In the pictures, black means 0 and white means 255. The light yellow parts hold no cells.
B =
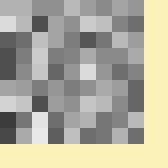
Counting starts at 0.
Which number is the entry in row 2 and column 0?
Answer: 94
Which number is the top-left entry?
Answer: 178
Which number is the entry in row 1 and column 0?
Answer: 219
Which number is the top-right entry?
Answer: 150
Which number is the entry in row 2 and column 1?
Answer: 110
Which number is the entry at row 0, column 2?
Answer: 144
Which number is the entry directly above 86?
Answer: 203
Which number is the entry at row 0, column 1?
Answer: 178
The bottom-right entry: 110
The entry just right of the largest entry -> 94
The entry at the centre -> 150
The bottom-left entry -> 72
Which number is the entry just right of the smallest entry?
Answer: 118
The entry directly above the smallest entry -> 211
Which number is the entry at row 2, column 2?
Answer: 191
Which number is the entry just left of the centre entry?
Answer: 102

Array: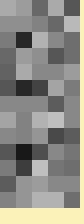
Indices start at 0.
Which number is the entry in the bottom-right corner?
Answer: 110
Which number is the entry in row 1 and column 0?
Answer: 143
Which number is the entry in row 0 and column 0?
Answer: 170
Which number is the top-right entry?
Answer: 86
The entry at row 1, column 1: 143
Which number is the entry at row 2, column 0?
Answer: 123
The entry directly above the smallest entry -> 130
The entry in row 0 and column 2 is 104
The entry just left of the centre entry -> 136
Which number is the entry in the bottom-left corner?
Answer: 130
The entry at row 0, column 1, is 156
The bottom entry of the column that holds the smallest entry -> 149
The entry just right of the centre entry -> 92
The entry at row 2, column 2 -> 178
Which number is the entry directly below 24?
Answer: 61
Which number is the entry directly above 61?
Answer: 24
